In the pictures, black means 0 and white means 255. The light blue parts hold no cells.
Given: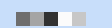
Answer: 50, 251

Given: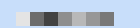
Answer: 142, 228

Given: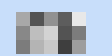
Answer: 211, 232

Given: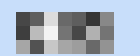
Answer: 116, 243

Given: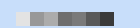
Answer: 110, 227

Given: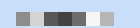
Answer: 66, 246

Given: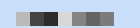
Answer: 215, 215

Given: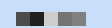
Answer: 205, 205
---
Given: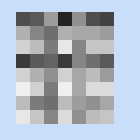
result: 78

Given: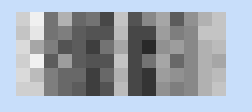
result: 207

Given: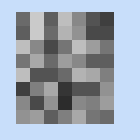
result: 106

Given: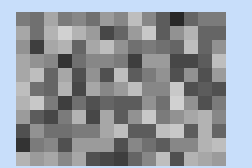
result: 123

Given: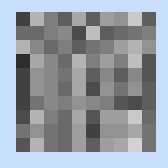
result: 65

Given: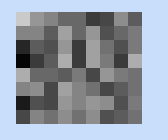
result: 202

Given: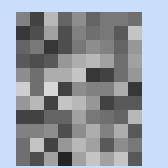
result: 129

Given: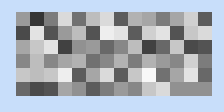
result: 154

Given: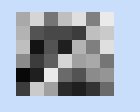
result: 169
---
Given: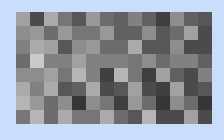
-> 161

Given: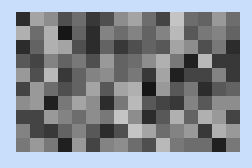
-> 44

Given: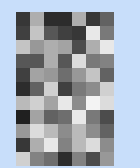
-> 55

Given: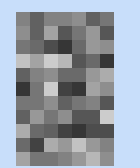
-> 130

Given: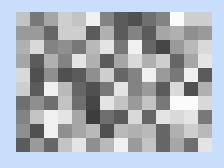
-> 195
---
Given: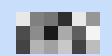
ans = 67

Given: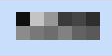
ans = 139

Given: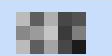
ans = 187

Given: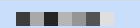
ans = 60

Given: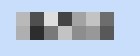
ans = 175

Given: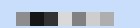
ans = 141

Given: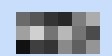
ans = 17

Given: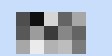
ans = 167

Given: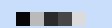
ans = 7

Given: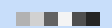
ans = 178
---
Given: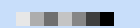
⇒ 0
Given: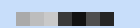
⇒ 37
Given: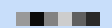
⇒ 41
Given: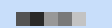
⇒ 195
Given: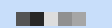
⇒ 166
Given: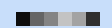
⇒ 47
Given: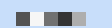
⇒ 174
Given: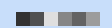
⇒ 156
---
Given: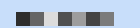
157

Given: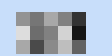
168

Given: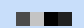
196

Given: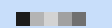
211

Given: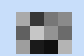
55

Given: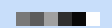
47

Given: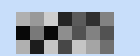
91

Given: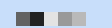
227

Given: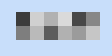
218
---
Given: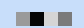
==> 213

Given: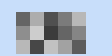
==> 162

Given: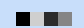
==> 43

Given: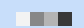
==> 180

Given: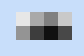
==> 16

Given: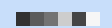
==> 69
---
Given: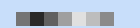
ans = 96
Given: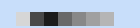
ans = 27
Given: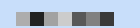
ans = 162
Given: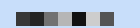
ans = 113
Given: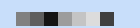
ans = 20
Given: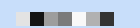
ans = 157
